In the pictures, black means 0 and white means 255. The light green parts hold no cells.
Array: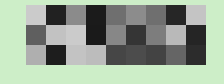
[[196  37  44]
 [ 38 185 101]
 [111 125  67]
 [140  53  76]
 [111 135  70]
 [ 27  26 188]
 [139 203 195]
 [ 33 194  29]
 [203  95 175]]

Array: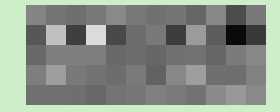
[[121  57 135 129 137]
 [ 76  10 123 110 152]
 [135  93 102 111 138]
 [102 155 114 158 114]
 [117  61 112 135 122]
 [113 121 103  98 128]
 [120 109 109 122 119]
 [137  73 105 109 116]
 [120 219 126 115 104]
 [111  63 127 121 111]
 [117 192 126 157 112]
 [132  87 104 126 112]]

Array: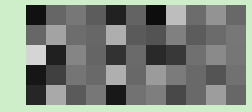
[[104 119 118 113 103]
 [147 107 138  84 157]
 [108  92 112 105 105]
 [189 128  56 123  72]
 [ 13  83  41 155 126]
 [ 99  90 106 104 114]
 [ 33 174  50 175  24]
 [ 92 103 101 105 119]
 [119 109 133 117  90]
 [102 163  32  64 169]
 [ 17 103 213  22  38]]

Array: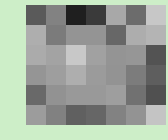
[[199 180  83  94  80 196]
 [108 173 150 124 113 147]
 [168 103 148 147 158 130]
 [ 58 148 161 155 153 102]
 [ 31 148 200 174 153  96]
 [130 123 163 158 146 129]
 [ 90 174 171 149 105 156]]

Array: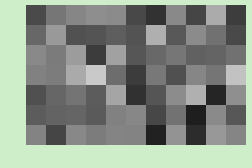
[[ 61  73 113 194 143  87 133]
 [171 113 100 117  37 138 152]
 [ 69 139  97 134 176  30  44]
 [137  88 118  80 140 114 147]
 [ 50 175 104 120  85  71  33]
 [ 72  83  86  60  49 135 131]
 [139  94 161 109 165 129 132]
 [142  84  60 201  92  90 124]
 [134  81 156 170 116 101 136]
 [118 153 123 124 102  99  69]
 [ 74 103 137 129  80  92 131]]

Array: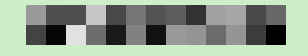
[[103   0]
 [ 73  60]
 [166 149]
 [161 108]
 [ 50 148]
 [ 92 153]
 [ 83  17]
 [117 129]
 [ 72  26]
 [198 109]
 [ 78 225]
 [ 79   6]
 [154  67]]

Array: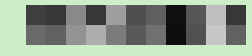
[[ 55  97]
 [190 199]
 [ 86  81]
 [ 15  14]
 [ 95 112]
 [ 79  89]
 [158 124]
 [ 55 174]
 [137 147]
 [ 55  97]
 [ 63 106]]
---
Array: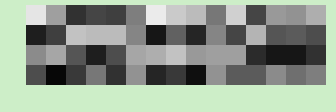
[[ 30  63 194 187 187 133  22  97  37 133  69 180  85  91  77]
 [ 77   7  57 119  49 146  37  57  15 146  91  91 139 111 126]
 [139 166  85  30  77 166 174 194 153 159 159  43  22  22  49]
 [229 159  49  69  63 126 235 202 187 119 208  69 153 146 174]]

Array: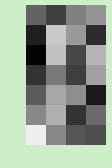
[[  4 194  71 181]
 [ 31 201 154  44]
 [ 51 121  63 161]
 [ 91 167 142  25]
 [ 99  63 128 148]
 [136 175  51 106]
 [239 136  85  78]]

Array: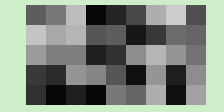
[[ 49   7  31   7 120 101 174  15 162]
 [ 56  43 149 133  86  15 149  31 141]
 [ 93 120 188   7  37  71 174 204  79]
 [155 126 126  31  49 141 181 149 114]
 [196 168 181  86  93  23  56 107 101]]

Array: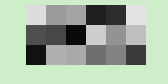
[[ 17 176 169 111 131  58]
 [ 78  71   9 205 147 191]
 [221 155 163  32  45 227]]

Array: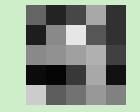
[[ 11   5  56 168  17]
 [ 29 137 230  87  49]
 [101  35  71 168  49]
 [137 145 160 176  64]
 [204  93 114 152 129]]

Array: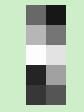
[[ 36 161]
 [ 55  85]
 [104  23]
 [182 117]
 [253 227]]

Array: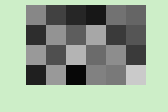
[[ 31 153   7 129 121 202]
 [ 45 147  93 167  58  85]
 [135  65  38  23 114 101]
 [153  79 180 107 141  58]]
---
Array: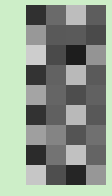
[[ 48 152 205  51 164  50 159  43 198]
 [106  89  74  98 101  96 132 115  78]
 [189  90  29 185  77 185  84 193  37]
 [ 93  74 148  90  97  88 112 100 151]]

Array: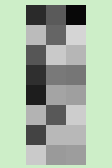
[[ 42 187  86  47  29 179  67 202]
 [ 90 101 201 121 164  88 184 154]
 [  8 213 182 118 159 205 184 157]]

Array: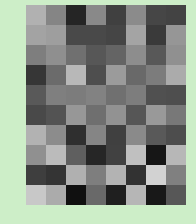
[[177 163 126  54  89  73 178 144  62 200]
 [133 158 143 107 127  83 140 187  52 171]
 [ 37  73 112 184 124 151  47  95 176  16]
 [137  73  87  78 130 111 133  38 126 105]
 [ 64  69 100 155 112 146  64  65 179  31]
 [139 164 141 105 125  86 138 192  50 182]
 [ 70  58  88 124  80 153  89  22 210  24]
 [ 67 150 144 171  78 120  77 183 128  87]]

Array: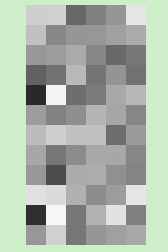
[[206 192 151  97  41 156 188 167 152 225  47 151]
 [208 135 157 114 243 130 207 119  77 218 246 208]
 [104 150 170 184 110 143 193 140 171 176 119 118]
 [127 151 136 117 123 181 192 168 172 141 177 150]
 [149 160 105 148 168 166 109 167 144 156 226 160]
 [229 170 119 113 183 134 155 134 132 229 128 168]]

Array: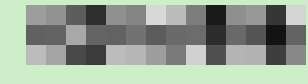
[[157  97 188]
 [146  99 165]
 [ 93 168  73]
 [ 46 100  59]
 [144  98 188]
 [133 114 182]
 [216  92 158]
 [187 106 122]
 [125 108 209]
 [ 26  44  80]
 [143 105 180]
 [152  84 178]
 [ 54  19  62]
 [212  99 136]]

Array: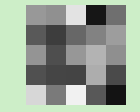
[[152  89 148  80 215]
 [144  61  78  69 122]
 [227 103 151  68 241]
 [ 22 130 179 173  88]
 [111 157 143  74  19]]
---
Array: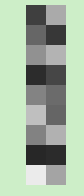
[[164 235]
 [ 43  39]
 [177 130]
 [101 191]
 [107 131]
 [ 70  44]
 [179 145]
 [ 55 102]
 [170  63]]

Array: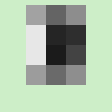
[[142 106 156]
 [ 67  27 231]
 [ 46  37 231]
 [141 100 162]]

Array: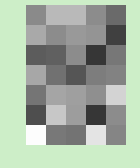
[[133 228 115 120 253]
 [140  54 157 199  78]
 [211 143 159 165 117]
 [130 125  85 113 167]
 [119  54 140  96  92]
 [ 64 148 153 140 169]
 [106 140 185 185 138]]

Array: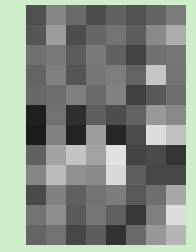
[[180 151 105  50  93  71 114 100]
 [221 127  56  96 118  90 142 115]
 [167 111  89 124 115  96 128  74]
 [ 71  71  94 216 137 144 187 133]
 [ 53  74  68 225 163 196 162  97]
 [193 221  76  38 157  36 131  28]
 [136 152  98  77  95  46 114  32]
 [110  87  65 130 106 128 109 104]
 [116 197 100 125 119  85 128 101]
 [118 113  67  97 122  92 121 112]
 [172 137  93 116 102  77 156  86]
 [123  99  82  97  77 106 133  80]]

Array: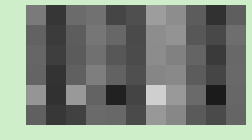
[[101  74  90 135 152  74 104 106  65  55  96]
 [103  27 106 153 207  68  33  99 153  49 149]
 [105  69  92 137 134  79  98 126  96  51 100]
 [104  58 100 129 140  75  87 112  91  62 102]
 [110  72  87 147 141  74 103 118  93  59  98]
 [ 94  49  92 141 157  79  69 113 107  54 122]]

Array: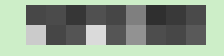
[[ 89  71  77 146  85 218  84  70 203]
 [ 74  57  47 127  70  80  54  75  71]]

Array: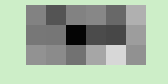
[[145 215 166 114 139 146]
 [157  71  75   4 118 119]
 [176 104 135 130  84 130]]
